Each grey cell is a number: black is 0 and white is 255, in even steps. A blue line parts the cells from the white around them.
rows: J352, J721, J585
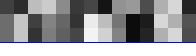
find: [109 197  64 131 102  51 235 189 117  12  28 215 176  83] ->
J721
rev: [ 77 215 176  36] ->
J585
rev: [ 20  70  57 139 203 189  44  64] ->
J352

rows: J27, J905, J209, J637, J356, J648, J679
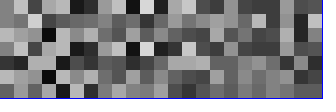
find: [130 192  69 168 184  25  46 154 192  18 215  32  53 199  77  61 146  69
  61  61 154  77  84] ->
J637
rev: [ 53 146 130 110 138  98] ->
J648
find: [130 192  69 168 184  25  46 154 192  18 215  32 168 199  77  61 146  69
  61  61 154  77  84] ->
J27
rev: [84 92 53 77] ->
J356

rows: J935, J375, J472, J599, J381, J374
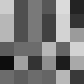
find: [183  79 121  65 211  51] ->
J375
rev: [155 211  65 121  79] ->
J472
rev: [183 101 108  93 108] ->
J374

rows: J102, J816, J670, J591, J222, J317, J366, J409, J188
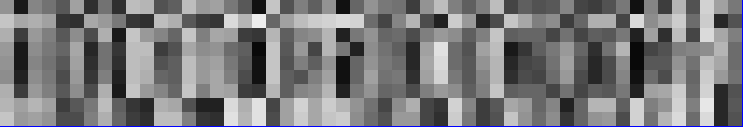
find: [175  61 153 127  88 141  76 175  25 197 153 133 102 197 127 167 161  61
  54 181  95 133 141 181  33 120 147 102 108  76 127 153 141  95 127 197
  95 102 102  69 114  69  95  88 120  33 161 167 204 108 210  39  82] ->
J366
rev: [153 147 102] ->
J188
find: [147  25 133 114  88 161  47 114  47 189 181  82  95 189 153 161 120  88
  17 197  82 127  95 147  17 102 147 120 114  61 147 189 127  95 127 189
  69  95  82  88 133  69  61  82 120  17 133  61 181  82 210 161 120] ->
J102
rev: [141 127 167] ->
J816
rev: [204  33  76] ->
J816

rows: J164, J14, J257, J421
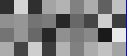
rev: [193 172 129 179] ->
J421
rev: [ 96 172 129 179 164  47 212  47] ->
J164
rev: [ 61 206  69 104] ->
J14
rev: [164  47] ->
J164
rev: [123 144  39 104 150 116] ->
J257

